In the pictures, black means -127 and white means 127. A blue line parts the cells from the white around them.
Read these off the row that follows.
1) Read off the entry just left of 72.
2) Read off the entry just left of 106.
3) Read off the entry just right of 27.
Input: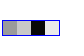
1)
27
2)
-120
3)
72

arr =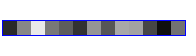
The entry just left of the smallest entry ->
-57
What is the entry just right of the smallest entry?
-13

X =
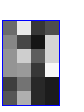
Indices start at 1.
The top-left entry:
-20
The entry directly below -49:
84
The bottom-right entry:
-99
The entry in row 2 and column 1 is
6
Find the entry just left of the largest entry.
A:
-72
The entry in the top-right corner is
-49
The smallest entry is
-106

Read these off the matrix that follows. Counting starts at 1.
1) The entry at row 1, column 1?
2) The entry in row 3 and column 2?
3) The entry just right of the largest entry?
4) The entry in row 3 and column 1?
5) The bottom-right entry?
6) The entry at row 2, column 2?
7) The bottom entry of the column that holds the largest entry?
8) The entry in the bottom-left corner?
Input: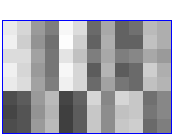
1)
106
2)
92
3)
78
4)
92
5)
-1
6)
78
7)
-64
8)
-50

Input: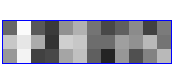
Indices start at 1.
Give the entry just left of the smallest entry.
-32
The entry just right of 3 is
57
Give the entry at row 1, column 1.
-24
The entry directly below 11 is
17
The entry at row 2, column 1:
71
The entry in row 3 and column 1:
23
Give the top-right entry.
-4
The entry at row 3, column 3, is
-62
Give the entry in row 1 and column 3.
-39
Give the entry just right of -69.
17
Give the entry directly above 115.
102

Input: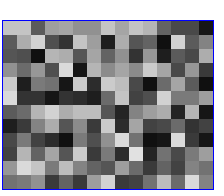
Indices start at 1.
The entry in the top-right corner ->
-105
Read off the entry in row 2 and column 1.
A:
-36
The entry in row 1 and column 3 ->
-36
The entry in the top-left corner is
68
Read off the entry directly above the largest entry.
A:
-13
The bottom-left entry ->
-13
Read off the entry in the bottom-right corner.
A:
3
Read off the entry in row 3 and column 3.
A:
-111
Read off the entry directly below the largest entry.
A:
-20
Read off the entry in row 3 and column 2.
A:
-48
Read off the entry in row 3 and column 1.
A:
-42
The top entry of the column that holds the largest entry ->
68

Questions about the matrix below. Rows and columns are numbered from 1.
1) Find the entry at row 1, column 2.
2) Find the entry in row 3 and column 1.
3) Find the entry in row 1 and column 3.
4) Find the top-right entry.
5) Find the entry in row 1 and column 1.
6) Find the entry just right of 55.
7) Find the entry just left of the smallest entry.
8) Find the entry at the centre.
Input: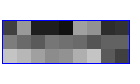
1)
25
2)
68
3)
-97
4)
-76
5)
-63
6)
32
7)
-97
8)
-15

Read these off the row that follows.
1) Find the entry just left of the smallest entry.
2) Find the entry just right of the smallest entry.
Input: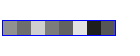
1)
99
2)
-41

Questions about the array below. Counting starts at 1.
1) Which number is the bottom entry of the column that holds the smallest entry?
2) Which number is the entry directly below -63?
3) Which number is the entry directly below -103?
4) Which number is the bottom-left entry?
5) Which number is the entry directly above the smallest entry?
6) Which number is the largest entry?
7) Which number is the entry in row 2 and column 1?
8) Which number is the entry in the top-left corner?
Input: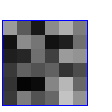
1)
-2
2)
-30
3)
-10
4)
-70
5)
-30
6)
67
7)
-109
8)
27

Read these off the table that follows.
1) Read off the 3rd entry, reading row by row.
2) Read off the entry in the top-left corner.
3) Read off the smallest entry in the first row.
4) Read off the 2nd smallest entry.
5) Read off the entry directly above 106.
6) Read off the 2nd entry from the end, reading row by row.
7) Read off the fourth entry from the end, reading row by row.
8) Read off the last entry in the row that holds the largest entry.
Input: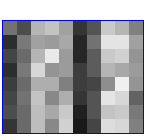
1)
53
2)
-13
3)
-74
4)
-95
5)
27
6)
87
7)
-58
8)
20

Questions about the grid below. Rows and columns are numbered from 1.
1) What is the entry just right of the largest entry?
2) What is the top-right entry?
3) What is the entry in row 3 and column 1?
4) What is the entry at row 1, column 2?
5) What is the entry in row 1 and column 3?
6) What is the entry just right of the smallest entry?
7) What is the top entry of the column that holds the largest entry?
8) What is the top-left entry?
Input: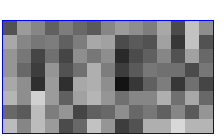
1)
53
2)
14
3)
21
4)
27
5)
6
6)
-72
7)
-52
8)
-45

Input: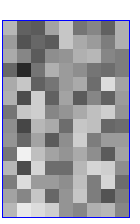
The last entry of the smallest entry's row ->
-2
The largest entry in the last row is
105
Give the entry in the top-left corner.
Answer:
55
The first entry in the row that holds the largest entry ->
-10
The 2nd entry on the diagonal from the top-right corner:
-2
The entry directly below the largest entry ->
-51
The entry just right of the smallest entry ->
-10
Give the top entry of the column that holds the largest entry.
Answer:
-30
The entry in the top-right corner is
48
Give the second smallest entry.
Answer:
-57
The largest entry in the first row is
70
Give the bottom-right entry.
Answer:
6
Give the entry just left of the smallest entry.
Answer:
-24
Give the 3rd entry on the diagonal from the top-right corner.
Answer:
55
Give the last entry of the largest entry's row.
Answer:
35
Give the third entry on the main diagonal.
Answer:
-36
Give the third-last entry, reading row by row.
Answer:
48
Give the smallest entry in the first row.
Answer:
-36
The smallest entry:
-87
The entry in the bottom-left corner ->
55
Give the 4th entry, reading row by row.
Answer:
35
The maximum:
113
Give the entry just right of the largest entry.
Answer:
63
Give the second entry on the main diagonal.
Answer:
-44
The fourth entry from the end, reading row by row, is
6

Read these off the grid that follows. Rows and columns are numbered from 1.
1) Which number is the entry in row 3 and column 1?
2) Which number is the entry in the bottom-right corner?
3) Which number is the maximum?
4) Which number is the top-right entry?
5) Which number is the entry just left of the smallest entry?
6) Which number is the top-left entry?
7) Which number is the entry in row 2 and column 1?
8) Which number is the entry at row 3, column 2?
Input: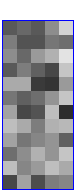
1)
13
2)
6
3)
99
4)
83
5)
62
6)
-38
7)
-2
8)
-23

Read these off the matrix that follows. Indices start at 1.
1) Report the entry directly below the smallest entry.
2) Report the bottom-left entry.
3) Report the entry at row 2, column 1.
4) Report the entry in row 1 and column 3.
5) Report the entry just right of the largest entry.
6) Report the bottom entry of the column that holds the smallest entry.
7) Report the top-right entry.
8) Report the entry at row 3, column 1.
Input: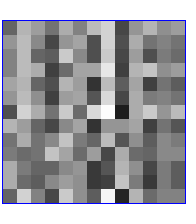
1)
21
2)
-26
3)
21
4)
29
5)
-98
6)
-90
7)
29
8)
2
